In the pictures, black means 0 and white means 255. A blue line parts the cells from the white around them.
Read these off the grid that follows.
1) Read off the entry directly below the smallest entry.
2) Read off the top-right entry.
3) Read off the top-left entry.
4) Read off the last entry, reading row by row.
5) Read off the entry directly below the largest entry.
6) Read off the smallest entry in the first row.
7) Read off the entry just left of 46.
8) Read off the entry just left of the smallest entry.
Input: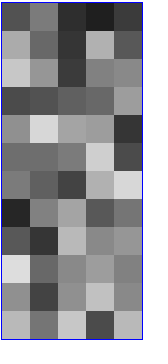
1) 177
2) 59
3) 82
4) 185
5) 144
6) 31
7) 123
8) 46

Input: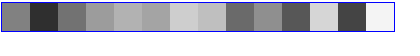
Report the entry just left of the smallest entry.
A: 129
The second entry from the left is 47
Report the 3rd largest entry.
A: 206
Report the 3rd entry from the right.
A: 214

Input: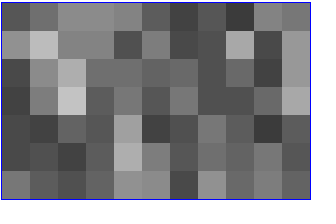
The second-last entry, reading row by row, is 125
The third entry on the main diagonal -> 174
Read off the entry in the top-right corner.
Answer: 119
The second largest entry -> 188
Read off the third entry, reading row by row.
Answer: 139
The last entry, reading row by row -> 99
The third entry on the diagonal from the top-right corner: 105
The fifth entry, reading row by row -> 131
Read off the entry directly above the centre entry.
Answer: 99
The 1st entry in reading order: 86
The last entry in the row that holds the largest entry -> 168
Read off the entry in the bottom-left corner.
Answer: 119
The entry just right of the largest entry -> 92
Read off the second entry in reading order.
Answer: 111
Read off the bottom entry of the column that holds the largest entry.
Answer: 80
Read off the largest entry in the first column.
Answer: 145
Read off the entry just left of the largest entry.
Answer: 125
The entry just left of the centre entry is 119

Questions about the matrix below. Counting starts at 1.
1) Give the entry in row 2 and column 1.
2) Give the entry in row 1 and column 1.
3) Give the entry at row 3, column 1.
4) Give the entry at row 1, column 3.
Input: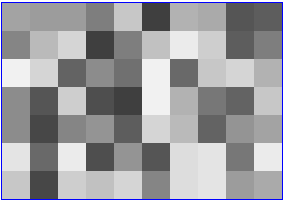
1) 133
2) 163
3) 241
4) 156
